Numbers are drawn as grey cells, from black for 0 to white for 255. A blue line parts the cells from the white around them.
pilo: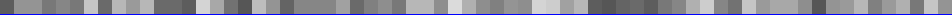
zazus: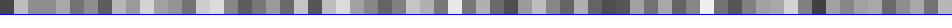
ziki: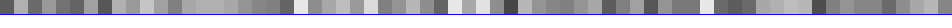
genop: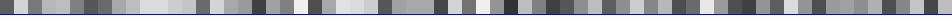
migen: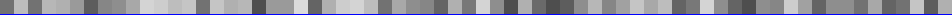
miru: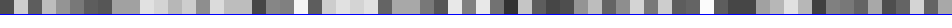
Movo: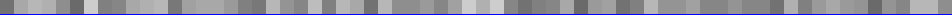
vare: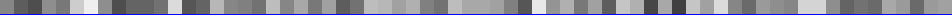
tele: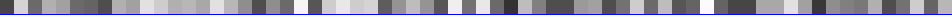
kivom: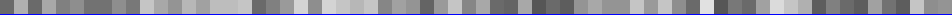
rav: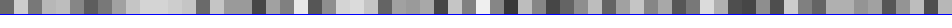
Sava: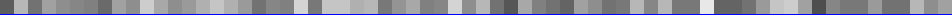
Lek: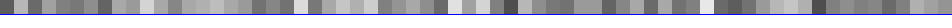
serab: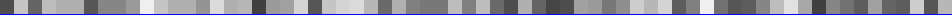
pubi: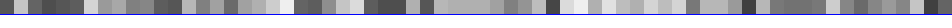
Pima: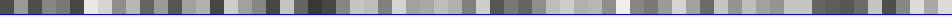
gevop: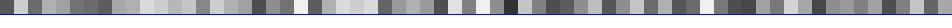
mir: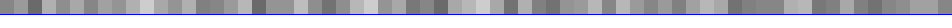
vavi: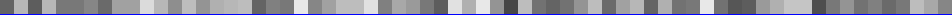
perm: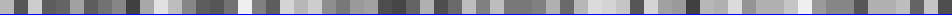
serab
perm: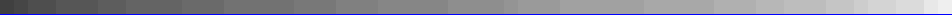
zazus
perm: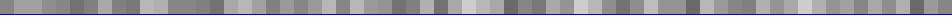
mir
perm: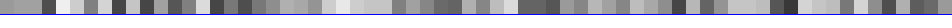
rav

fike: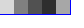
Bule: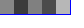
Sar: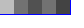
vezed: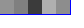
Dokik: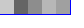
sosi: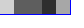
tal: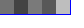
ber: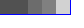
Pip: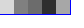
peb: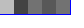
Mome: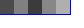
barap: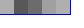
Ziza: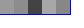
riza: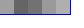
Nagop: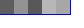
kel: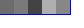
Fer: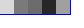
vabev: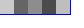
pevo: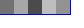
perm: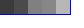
Bule
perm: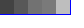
tal
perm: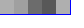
barap
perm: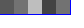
peb

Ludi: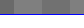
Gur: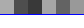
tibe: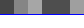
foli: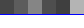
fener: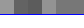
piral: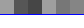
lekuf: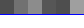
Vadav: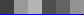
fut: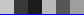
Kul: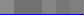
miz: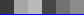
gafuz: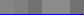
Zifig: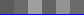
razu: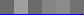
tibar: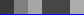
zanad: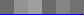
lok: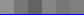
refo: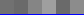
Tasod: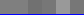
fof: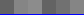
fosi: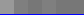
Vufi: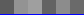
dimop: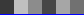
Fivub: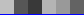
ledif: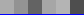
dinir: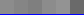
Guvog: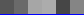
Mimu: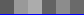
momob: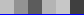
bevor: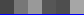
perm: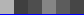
foli
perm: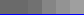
zanad
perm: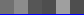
lekuf
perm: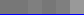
fosi
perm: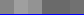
zanad
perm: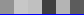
momob
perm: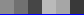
miz

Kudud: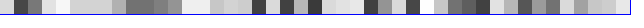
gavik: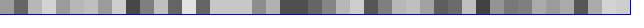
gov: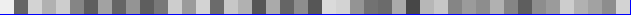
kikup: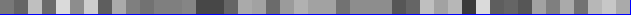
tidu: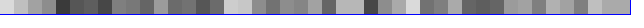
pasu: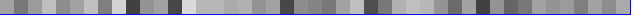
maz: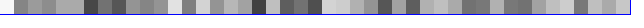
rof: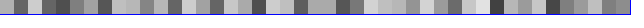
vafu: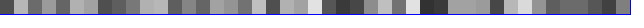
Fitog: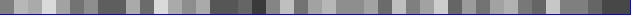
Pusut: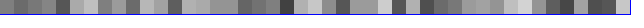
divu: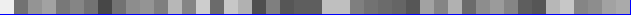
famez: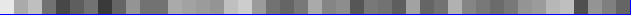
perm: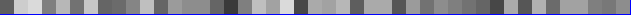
tidu
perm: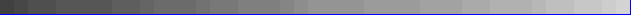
Pusut
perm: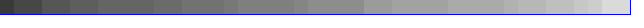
tidu
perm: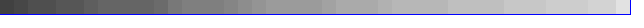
gavik
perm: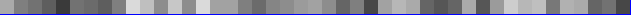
tidu

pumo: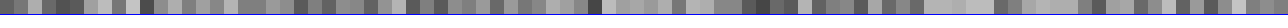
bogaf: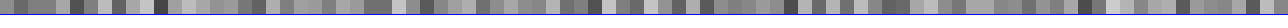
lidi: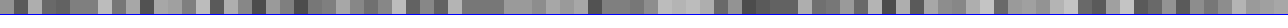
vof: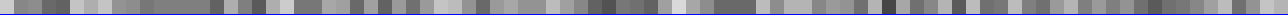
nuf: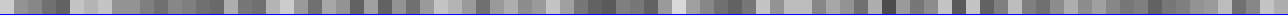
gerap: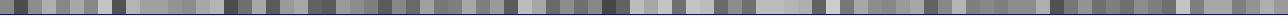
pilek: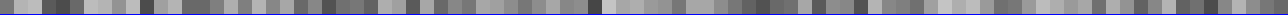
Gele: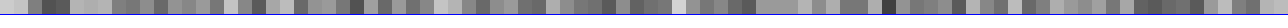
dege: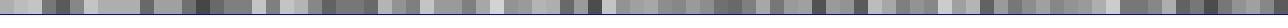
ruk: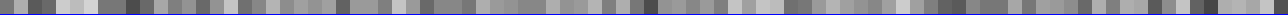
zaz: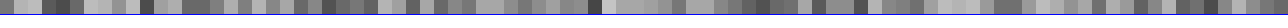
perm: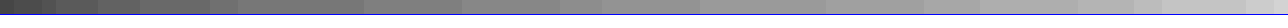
dege
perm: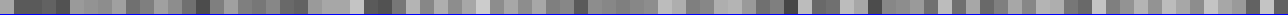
bogaf

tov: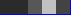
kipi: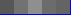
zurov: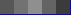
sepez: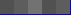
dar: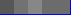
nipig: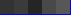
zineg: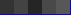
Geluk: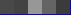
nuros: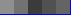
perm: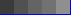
nuros
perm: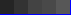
zineg
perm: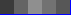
zurov

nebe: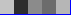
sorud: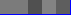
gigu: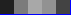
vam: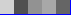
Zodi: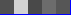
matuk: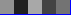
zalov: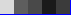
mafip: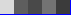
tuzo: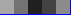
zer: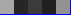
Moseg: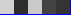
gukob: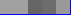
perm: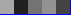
matuk
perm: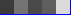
mafip
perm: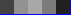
gigu
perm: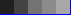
tuzo
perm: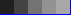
matuk

